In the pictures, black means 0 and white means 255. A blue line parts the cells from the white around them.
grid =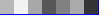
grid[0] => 184
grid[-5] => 168

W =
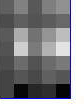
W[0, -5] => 95
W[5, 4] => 86
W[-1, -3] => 39
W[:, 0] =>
[95, 76, 89, 83, 76, 68, 68]
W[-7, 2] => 88
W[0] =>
[95, 130, 88, 127, 144]
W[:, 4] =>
[144, 104, 189, 227, 121, 86, 4]
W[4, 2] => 82
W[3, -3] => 122

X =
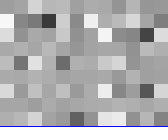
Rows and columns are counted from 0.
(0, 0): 158
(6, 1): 154
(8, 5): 97
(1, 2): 121
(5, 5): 166
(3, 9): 146
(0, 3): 183
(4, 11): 164
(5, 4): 162
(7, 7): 172
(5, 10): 160
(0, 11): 152
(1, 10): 165
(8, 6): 147
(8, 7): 229
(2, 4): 200
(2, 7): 244
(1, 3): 58
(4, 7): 201
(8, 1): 183
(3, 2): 166
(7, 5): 167
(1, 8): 186
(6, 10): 86
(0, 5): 160
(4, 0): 188
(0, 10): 150
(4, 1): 117
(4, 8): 213
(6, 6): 172
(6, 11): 213
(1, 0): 247

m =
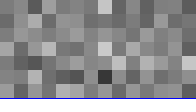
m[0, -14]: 124
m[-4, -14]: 165
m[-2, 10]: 147
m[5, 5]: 84
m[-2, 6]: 142
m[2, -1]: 110
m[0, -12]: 90
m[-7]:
[124, 136, 90, 158, 123, 131, 121, 197, 100, 135, 97, 127, 129, 92]
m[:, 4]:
[123, 147, 139, 120, 137, 95, 177]
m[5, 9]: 100
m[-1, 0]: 155
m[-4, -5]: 169
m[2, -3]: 128
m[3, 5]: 113
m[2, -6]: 135
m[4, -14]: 124
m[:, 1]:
[136, 143, 151, 108, 98, 127, 100]
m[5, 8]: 141
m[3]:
[165, 108, 151, 183, 120, 113, 137, 202, 122, 169, 136, 124, 148, 96]
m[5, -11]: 111
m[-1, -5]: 150
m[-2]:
[131, 127, 179, 111, 95, 84, 142, 55, 141, 100, 147, 111, 124, 143]
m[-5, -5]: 117
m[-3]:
[124, 98, 86, 116, 137, 157, 134, 141, 190, 128, 178, 154, 131, 198]
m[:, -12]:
[90, 172, 140, 151, 86, 179, 150]
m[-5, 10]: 154
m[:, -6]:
[100, 107, 135, 122, 190, 141, 106]

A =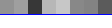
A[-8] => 146
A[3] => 183
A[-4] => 199

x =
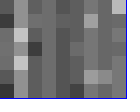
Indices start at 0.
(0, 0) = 88
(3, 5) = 107
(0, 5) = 94
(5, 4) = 84
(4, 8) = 119
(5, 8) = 119
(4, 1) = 195
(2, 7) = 103
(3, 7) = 103
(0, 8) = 186
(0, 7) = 103
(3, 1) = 145
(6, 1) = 145
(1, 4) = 96
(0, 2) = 95
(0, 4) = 84

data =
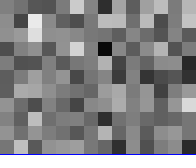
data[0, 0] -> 128
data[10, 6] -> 120
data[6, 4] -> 124
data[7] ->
[147, 109, 77, 130, 104, 69, 136, 143, 172, 129, 150, 96, 150, 217]
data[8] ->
[130, 96, 189, 111, 125, 128, 104, 46, 113, 126, 105, 96, 103, 118]
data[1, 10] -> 186
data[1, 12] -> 125
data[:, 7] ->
[46, 188, 116, 10, 178, 133, 156, 143, 46, 180, 102]
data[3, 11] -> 180
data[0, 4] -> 123
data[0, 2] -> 86
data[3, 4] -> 146
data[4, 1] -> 81
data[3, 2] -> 144
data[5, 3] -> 128
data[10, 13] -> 42
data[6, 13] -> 153
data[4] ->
[125, 81, 83, 128, 90, 119, 126, 178, 68, 123, 99, 139, 141, 40]
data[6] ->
[94, 170, 166, 143, 124, 113, 102, 156, 169, 123, 149, 65, 126, 153]
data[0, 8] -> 164
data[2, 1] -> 154
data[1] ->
[141, 69, 234, 138, 96, 78, 121, 188, 186, 111, 186, 76, 125, 195]
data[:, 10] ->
[160, 186, 108, 139, 99, 52, 149, 150, 105, 91, 80]
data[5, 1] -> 124
